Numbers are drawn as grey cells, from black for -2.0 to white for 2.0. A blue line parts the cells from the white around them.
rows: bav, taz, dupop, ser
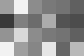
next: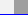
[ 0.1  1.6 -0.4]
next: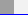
[ 0.2 -0.1 -0.2]
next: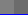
[ 0.7 -0.7 -0.8]
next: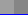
[ 1.6 -0.4  0.9]
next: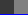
[-0.3  0.7 -0.7]
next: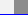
[-0.1 -0.2 -0.5]

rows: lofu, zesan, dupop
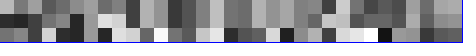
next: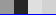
[-0.4  1.9 -0.2]
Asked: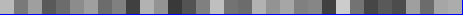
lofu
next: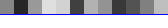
[-0.2 -0.3  0.8]
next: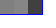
[ 1.2 -0.2 -0.9]
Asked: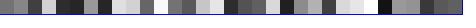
dupop
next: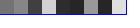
[ 1.3 -0.4  1.9]

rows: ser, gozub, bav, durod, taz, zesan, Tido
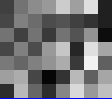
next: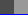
[ 1.1 -1.4  1.5]
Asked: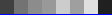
ser
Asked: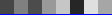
durod
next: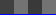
[-0.7  0.3 -1.8]
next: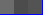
[-1.0 -1.2 -1.5]
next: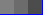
[-0.7 -1.0 -1.2]
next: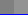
[ 0.7 -1.1  1.8]

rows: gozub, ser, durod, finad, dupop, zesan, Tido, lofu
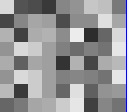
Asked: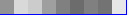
finad
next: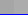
[ 1.2  1.6 -1.0]
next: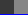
[0.3 1.1 1.0]
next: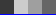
[ 1.5 -0.5  0.3]

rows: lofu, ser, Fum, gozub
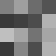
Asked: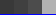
ser
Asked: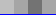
Fum

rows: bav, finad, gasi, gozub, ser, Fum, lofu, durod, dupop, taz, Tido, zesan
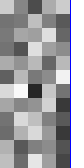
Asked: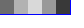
taz
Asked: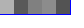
Tido

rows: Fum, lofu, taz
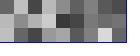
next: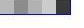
[-0.9 -0.1 -0.3]
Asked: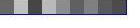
Fum
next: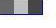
[ 0.9  0.2 -0.5]
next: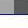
[ 0.0  1.4 -0.4]

